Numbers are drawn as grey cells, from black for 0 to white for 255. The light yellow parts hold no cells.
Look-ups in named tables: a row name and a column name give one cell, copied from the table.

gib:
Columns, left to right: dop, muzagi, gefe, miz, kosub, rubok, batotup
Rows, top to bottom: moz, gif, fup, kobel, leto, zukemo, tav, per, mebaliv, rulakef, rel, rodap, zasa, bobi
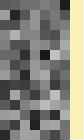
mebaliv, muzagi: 66
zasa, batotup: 114
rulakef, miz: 59
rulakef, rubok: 188
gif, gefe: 87
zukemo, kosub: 23
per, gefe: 41
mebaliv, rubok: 59
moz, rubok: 114

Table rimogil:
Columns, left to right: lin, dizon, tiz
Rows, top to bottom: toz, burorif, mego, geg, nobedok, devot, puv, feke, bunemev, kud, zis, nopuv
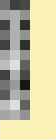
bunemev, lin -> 115
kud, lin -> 90
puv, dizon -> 221
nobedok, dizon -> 176
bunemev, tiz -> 22
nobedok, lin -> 65
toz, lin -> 115
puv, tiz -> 96

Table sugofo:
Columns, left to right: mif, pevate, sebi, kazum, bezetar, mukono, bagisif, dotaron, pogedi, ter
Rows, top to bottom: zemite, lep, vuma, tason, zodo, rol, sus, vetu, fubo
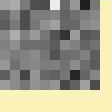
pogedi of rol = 129
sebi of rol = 129
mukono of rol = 82
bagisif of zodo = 138
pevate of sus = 112
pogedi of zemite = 32
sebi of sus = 131
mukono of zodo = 92
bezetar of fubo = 136
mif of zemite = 162
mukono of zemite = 236
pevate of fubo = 139
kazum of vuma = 118

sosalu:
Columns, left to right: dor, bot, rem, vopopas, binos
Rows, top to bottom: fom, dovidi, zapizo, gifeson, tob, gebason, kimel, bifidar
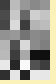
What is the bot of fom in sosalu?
187
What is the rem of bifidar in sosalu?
34
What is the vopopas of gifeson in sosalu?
138
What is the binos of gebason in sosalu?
15
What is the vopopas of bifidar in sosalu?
233
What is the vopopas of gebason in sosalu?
16
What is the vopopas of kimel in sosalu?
81
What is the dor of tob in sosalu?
181
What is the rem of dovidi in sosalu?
103
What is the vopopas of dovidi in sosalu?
207
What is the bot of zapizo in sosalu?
218
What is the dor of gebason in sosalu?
185
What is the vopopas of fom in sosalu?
137
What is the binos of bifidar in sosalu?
231
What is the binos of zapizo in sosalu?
188
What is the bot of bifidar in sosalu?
229
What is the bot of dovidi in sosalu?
200
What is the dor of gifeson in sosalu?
146
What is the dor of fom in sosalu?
61
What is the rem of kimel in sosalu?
249
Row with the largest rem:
kimel

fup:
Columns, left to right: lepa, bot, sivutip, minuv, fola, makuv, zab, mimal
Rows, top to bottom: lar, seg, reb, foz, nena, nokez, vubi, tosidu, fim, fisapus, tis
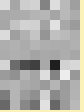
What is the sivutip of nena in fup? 171
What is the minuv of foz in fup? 196
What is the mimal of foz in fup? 175
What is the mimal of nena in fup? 177
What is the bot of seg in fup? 171
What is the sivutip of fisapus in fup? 156
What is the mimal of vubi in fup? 216
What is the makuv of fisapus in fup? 138
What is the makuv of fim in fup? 181
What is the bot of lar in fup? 166
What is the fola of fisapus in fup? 208
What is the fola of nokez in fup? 169
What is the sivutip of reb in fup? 211
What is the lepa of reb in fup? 167
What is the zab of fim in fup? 155

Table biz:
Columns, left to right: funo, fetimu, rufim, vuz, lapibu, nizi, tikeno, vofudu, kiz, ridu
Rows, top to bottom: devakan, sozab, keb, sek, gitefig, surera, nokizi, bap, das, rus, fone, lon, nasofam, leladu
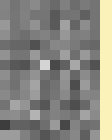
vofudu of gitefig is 122
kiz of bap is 139
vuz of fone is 104
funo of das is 129
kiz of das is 155
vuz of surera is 153
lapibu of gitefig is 113
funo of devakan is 132
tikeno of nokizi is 97
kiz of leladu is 95
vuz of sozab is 117
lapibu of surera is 118
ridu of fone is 143
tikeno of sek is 151
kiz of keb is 141
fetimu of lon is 141
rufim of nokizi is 83

